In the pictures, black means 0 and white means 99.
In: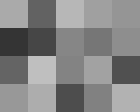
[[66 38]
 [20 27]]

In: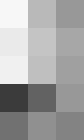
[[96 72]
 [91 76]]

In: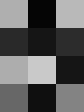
[[68  2]
 [16  8]]

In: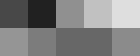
[[28 13]
 [58 48]]

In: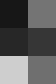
[[ 9 45]
 [15 21]]

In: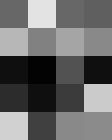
[[40 88]
 [71 50]]

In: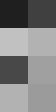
[[12 25]
 [75 69]]

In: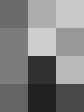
[[41 67]
 [48 80]]
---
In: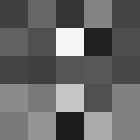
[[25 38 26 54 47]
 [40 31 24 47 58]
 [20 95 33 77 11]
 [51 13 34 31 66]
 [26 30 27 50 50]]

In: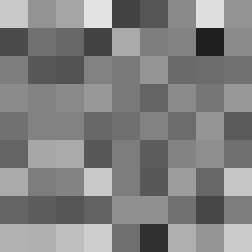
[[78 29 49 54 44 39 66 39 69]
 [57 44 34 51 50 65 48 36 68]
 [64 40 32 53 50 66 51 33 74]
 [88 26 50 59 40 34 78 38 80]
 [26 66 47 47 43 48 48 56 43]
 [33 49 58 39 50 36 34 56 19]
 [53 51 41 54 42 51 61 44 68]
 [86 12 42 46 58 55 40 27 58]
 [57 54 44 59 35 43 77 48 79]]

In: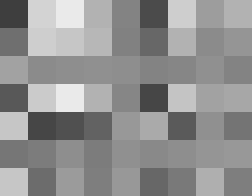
[[24 43 63 34 77 46 77]
 [82 80 54 79 27 48 42]
 [91 77 55 91 31 55 60]
 [69 71 56 69 38 48 49]
 [51 50 55 52 59 56 59]
 [29 40 51 27 66 53 40]
 [80 69 52 76 35 55 47]
 [61 54 56 63 56 58 68]
 [69 58 51 65 45 59 49]]

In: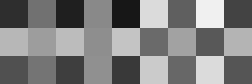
[[18 71 31]
 [44 61 45]
 [12 73 24]
 [53 55 56]
 [ 9 76 22]
 [85 41 79]
 [37 63 40]
 [93 34 85]
 [26 70 33]]

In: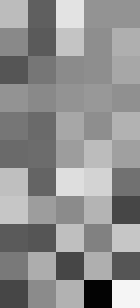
[[73 53 33 57 46 41 74 77 35 47 27]
 [37 35 46 53 41 42 39 61 33 67 54]
 [88 76 54 57 65 61 86 54 74 27 69]
 [57 55 55 59 55 73 82 70 50 68  1]
 [57 68 65 56 69 62 44 27 77 33 95]]

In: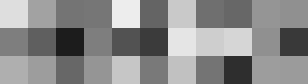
[[86 49 68]
 [63 37 61]
 [45 11 40]
 [46 49 58]
 [92 32 77]
 [39 23 47]
 [78 89 75]
 [43 80 45]
 [40 83 18]
 [58 56 61]
 [56 22 60]]

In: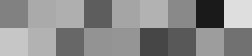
[[50 77]
 [66 69]
 [68 40]
 [36 57]
 [64 58]
 [69 27]
 [53 34]
 [10 61]
 [86 44]]

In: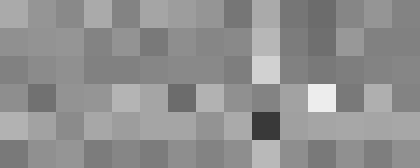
[[66 56 50 55 69 47]
 [58 57 54 44 63 56]
 [53 58 56 57 54 58]
 [66 51 50 58 65 48]
 [51 57 50 70 61 52]
 [64 47 52 64 64 48]
 [61 55 53 42 64 55]
 [58 52 53 69 57 51]
 [46 53 49 56 66 55]
 [66 71 81 51 22 72]
 [46 48 50 63 62 55]
 [42 43 47 92 64 47]
 [52 59 49 47 65 56]
 [58 50 51 68 64 49]
 [51 50 52 51 65 56]]
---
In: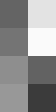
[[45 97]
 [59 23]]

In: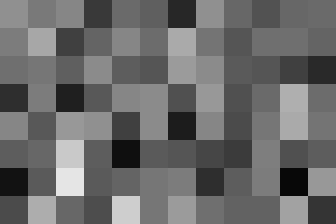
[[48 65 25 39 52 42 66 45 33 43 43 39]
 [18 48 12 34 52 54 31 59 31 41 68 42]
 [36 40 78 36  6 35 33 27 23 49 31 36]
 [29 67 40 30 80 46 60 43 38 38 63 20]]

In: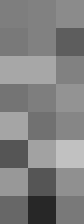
[[47 50 36]
 [45 49 57]
 [33 63 75]
 [40 15 47]]

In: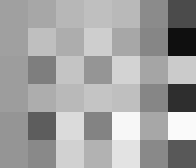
[[62 74 67 80 65 52  6]
 [61 67 72 76 74 52 18]
 [58 53 81 69 88 53 34]]

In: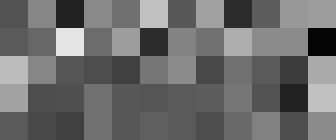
[[35 40 89 42 61 17 51 44 67 54 54  2]
 [63 30 31 44 34 33 35 36 46 32 13 75]]

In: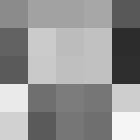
[[38 79 73 75 17]
 [91 43 48 46 80]]

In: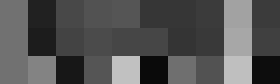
[[44 11 26 29 27 27 20 22 65 25]]

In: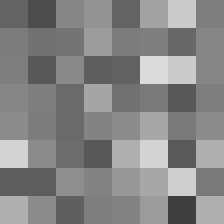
[[48 44 45 60 48 49 40 52]
 [52 49 41 64 44 47 34 49]
 [82 54 42 34 68 82 35 68]
 [68 54 37 49 51 60 24 68]]
